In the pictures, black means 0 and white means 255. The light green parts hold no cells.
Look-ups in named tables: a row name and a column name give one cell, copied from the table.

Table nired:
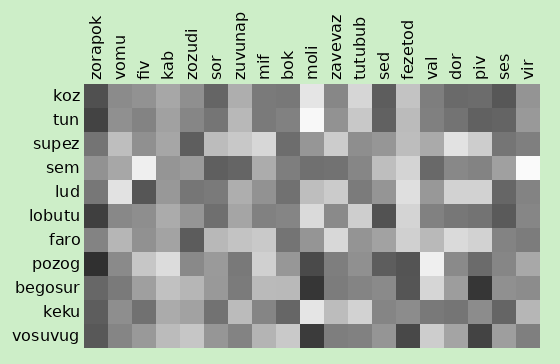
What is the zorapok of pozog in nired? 48
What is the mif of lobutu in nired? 129
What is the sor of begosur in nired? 153
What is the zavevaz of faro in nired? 216
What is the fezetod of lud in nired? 223
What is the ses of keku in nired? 101
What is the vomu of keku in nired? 142
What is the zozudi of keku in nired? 162
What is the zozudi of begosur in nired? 182
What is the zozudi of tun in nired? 134
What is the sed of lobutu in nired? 82
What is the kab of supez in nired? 166
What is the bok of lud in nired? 113
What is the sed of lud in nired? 149

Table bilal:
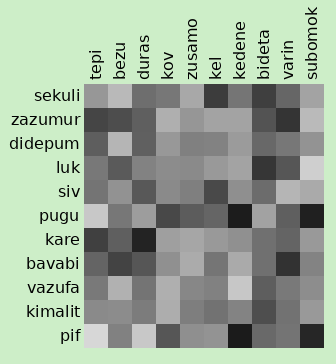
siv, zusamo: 127
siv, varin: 181
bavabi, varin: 50
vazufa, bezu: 177
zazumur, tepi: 69
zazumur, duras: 95
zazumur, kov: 175
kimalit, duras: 124

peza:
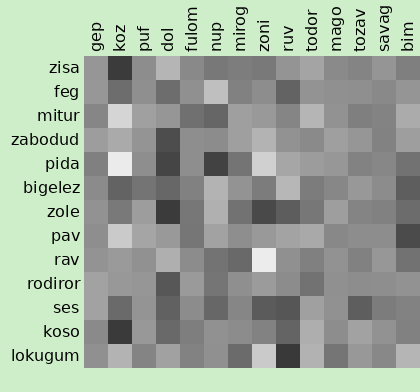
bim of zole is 108
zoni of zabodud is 179
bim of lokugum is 181
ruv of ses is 86
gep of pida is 128
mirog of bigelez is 147
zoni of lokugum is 202
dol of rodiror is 87
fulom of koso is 126
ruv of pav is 163
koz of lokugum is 179
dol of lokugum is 161
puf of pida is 142
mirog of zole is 114
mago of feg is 144
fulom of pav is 118
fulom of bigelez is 129
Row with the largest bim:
lokugum

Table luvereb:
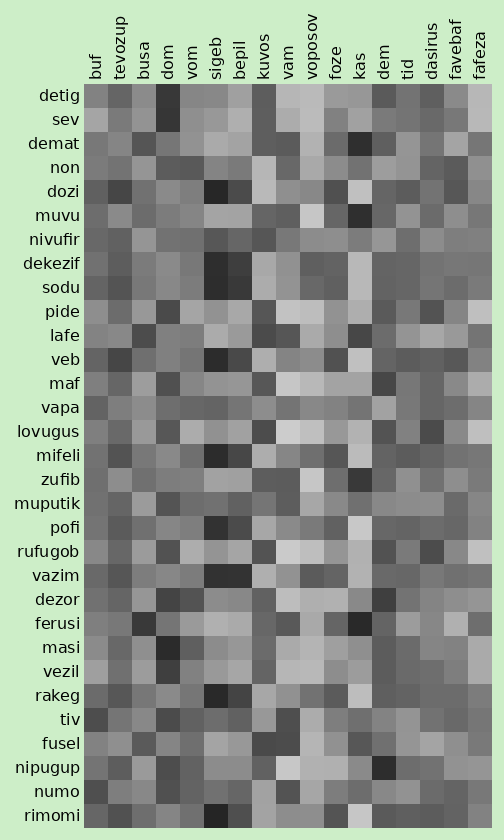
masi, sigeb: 140
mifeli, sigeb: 44
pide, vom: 165
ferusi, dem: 100
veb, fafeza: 130
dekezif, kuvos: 168
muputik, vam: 93
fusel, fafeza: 121
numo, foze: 125
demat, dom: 118
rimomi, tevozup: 81
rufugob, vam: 202

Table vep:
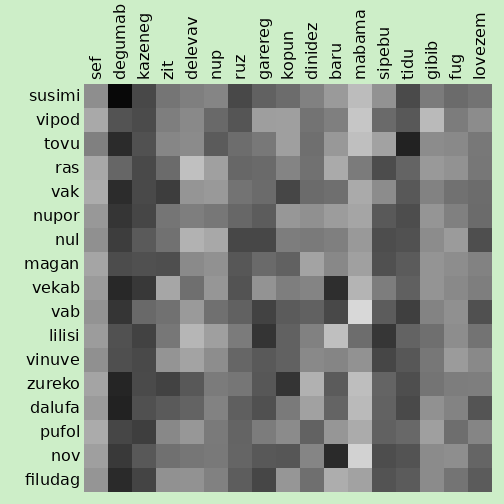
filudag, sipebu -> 83
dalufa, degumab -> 34
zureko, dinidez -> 177
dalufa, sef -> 155
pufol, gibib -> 159
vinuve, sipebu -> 70
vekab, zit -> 166
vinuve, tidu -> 87
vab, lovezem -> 80
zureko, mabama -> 190
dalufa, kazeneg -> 80
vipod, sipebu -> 106
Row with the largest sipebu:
tovu

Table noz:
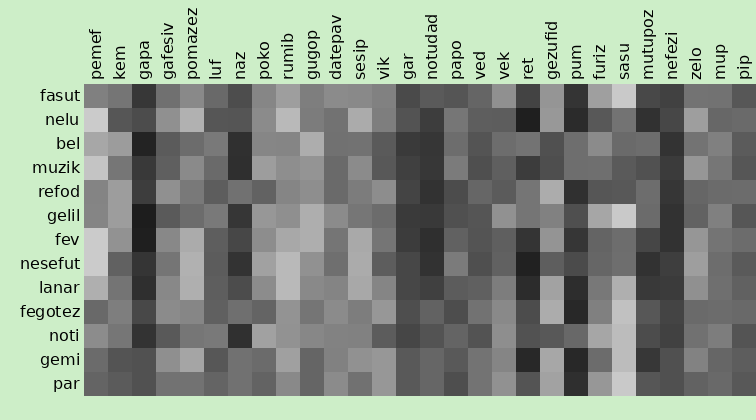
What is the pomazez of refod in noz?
121
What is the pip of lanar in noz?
97
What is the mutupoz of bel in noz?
109
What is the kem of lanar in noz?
116
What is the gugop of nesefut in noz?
145
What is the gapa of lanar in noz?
47
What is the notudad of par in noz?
102
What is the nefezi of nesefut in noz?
62
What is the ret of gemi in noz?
40
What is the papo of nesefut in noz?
123
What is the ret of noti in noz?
82
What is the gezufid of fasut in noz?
149
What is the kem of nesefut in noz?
97
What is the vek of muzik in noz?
95
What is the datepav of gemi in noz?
129
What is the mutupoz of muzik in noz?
81
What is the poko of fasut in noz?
134

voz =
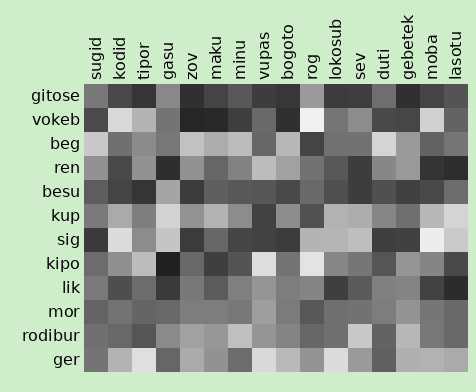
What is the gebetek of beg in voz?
154
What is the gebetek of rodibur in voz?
183
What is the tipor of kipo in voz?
188
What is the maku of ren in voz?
102
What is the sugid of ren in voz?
146
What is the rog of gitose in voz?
154
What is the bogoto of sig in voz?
60
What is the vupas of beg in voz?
103
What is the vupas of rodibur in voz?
149
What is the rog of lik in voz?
133
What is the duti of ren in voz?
135
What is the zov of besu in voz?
60
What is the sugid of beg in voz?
200
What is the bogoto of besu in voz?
73
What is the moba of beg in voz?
98
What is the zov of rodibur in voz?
161
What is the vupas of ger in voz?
217
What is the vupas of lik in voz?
149
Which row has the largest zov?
beg

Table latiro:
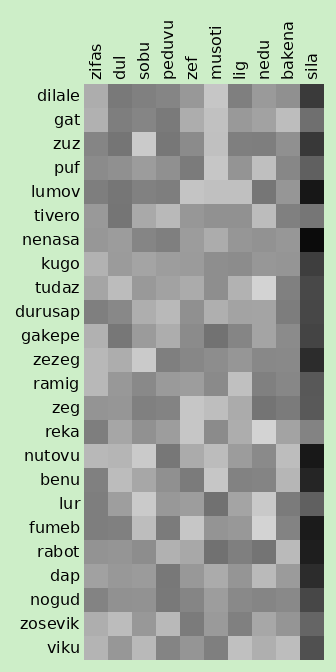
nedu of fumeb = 211
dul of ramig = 152
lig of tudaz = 178
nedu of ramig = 128
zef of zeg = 198
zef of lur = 157
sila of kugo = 62
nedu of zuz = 126
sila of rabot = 30
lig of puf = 148
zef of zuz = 139
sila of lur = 96
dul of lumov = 118
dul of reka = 166
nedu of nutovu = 138

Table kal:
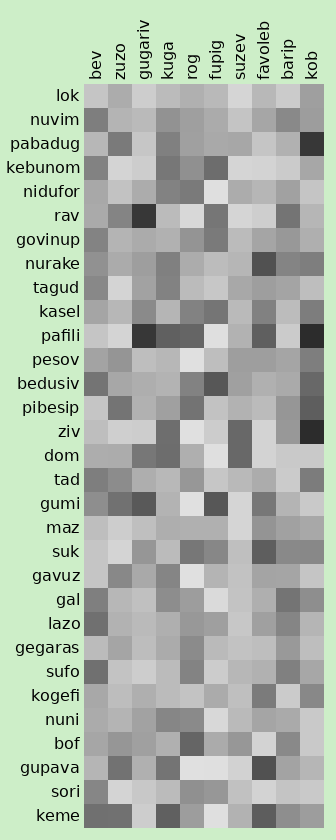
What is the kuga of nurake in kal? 128
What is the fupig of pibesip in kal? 194
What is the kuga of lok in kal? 187
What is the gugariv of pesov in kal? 190
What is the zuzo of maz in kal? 205
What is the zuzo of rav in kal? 132
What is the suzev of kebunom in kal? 213
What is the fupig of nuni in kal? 216
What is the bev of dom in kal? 173
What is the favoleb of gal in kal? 175
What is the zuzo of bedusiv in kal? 167
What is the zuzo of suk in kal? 212
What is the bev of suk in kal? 197
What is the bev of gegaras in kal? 187
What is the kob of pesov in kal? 126
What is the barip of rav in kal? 116
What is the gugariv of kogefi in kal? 175
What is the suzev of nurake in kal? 182
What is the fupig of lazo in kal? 159
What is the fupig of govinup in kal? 122

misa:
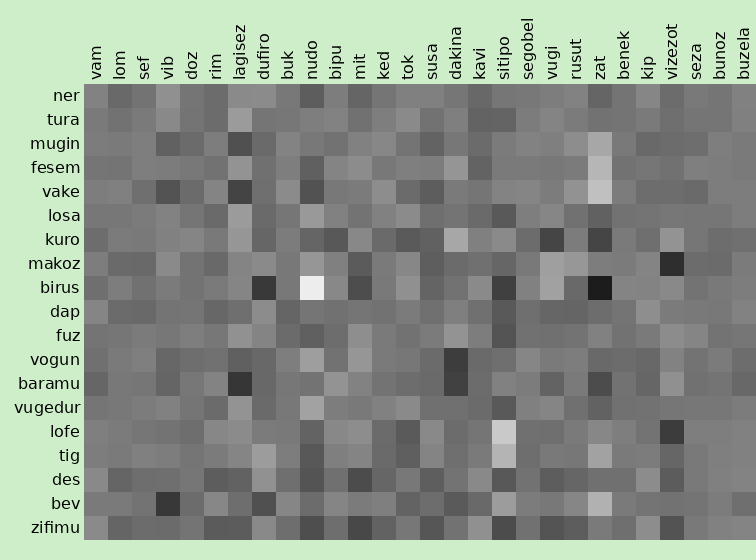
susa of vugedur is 112
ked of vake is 141
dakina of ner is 118
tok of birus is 144
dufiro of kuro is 102
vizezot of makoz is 46
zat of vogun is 105
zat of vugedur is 98
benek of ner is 116
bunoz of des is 128
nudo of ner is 93
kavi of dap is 112
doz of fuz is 126
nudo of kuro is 101
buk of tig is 125
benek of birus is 132
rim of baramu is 131
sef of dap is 105
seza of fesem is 127
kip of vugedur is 114

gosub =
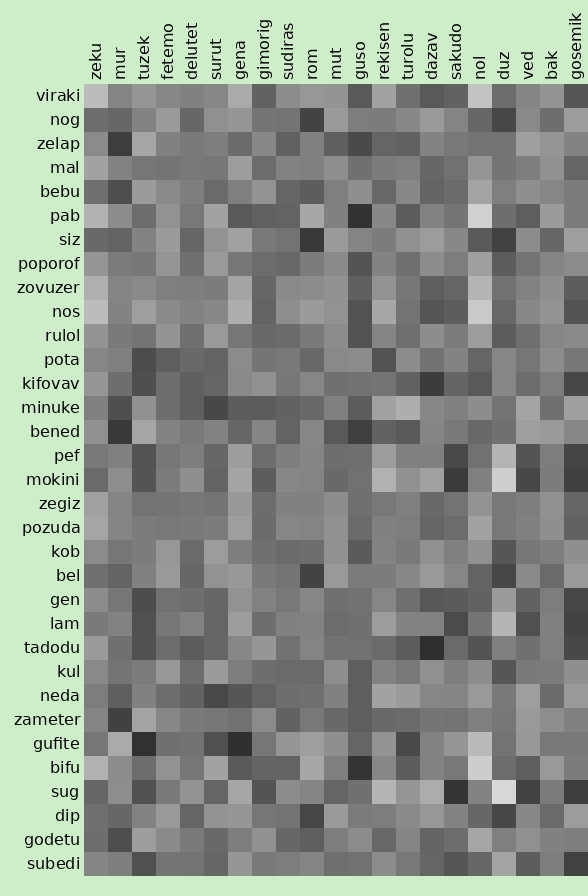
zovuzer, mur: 132
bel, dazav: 153
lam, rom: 130
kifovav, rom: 134
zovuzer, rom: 140
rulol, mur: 122
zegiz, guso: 111
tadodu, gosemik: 72
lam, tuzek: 80
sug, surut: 101
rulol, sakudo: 124
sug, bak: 123
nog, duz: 71
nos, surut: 136
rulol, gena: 119
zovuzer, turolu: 119
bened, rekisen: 98
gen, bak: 125
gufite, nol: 186

